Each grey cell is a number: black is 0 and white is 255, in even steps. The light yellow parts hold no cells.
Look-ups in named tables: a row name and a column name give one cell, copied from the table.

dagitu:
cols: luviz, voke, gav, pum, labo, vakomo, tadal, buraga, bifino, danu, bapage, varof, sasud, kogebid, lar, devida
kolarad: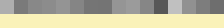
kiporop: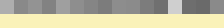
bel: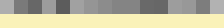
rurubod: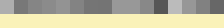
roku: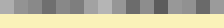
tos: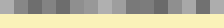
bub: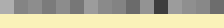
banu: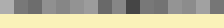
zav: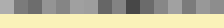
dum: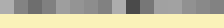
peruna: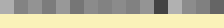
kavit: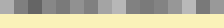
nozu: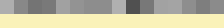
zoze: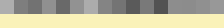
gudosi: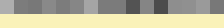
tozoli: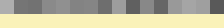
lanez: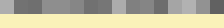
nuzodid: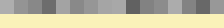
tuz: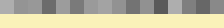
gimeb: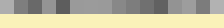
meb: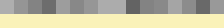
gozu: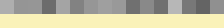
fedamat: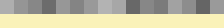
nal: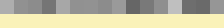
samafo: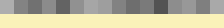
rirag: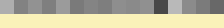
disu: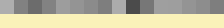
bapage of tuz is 145
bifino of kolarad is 149
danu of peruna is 129
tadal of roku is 162
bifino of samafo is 130
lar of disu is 141
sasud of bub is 156
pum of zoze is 144
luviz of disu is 174
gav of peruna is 147
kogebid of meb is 140

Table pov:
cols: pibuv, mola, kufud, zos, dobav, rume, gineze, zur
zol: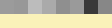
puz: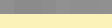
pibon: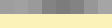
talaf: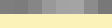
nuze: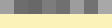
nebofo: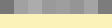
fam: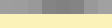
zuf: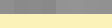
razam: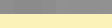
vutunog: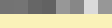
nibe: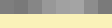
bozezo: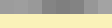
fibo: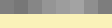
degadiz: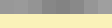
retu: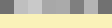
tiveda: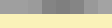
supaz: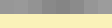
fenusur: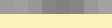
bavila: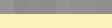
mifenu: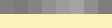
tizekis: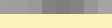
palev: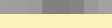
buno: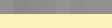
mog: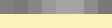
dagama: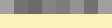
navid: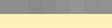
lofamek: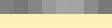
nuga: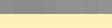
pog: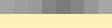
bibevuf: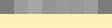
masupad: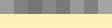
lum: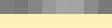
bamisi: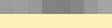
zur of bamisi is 164
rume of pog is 132
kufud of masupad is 117
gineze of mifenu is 143
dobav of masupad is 121
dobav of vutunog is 151
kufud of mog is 135
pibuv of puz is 144
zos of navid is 140

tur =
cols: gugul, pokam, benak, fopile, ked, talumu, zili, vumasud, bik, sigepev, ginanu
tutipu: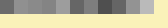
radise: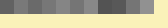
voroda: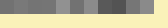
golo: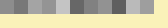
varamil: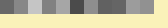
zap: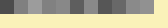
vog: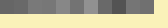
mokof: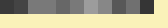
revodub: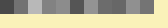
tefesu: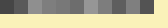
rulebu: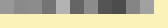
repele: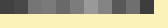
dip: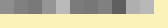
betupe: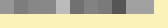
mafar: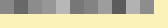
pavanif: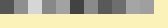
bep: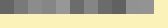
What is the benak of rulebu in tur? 140
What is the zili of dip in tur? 119
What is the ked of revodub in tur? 140
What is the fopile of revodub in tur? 130
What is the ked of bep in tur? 151
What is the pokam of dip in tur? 128
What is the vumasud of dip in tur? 128
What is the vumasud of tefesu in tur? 125
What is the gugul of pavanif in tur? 85
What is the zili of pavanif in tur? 138
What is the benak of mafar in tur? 140
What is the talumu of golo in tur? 103
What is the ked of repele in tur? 105
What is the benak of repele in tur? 117

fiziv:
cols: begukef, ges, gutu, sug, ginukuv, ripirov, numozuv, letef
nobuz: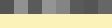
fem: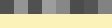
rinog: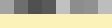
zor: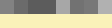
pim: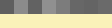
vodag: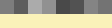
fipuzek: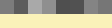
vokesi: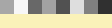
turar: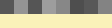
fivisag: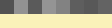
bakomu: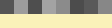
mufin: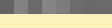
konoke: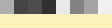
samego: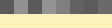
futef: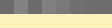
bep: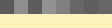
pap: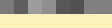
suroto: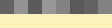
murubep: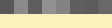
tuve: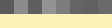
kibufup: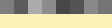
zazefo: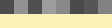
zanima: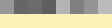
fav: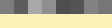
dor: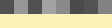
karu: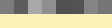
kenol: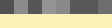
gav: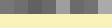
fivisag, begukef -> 82
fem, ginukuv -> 135
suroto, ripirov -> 89
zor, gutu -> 92
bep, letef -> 103
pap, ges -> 94
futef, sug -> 128
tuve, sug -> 147
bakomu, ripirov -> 76
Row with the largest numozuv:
konoke

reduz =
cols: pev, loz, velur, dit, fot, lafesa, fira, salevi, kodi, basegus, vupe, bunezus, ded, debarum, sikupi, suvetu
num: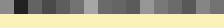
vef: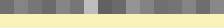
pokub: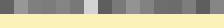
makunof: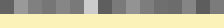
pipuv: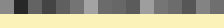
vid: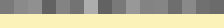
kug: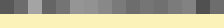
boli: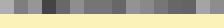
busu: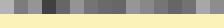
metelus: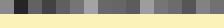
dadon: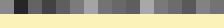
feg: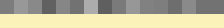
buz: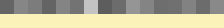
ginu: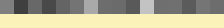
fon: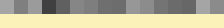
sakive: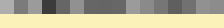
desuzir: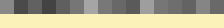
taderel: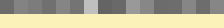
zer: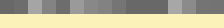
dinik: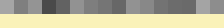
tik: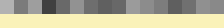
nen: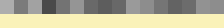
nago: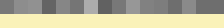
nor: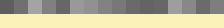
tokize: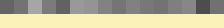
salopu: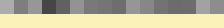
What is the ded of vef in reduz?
116
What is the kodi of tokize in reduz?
117
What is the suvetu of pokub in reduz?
134
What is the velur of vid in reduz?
144
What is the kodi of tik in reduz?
104
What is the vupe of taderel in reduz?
135
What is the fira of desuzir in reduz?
165
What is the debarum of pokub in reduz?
125
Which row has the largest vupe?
ginu

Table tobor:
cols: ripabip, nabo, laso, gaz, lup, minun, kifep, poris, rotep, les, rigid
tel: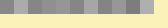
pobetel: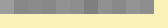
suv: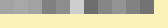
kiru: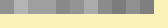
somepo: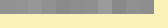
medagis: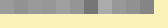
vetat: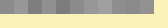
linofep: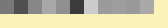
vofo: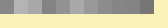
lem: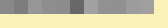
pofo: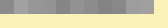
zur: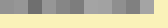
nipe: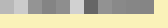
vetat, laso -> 127
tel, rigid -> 175
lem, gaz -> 142
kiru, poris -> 139
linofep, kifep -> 204
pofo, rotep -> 136

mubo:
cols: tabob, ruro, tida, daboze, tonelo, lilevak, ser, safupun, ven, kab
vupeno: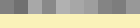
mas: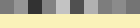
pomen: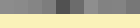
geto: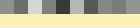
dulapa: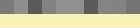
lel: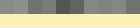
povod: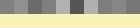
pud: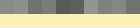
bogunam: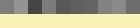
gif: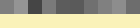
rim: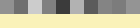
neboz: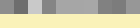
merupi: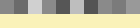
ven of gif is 141
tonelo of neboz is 166
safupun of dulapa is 132
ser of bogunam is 100
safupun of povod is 125
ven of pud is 134
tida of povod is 107
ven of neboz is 124
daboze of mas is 130
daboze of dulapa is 130
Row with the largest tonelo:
mas

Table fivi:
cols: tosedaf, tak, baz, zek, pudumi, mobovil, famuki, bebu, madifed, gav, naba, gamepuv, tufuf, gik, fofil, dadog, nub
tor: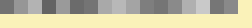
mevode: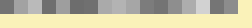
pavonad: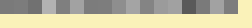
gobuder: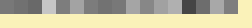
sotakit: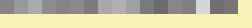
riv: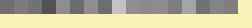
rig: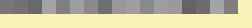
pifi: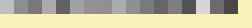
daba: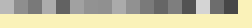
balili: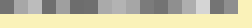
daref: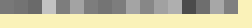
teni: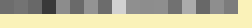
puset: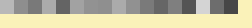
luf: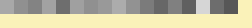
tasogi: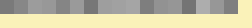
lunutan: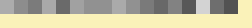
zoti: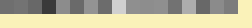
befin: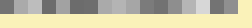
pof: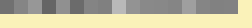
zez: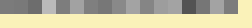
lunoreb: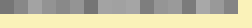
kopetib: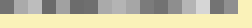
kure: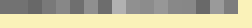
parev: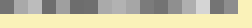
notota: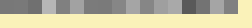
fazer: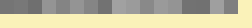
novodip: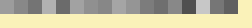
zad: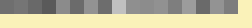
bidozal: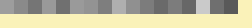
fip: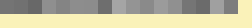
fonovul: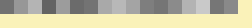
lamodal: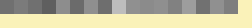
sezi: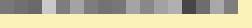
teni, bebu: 108
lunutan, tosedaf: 172
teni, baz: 104
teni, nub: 124
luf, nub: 87
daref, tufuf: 175

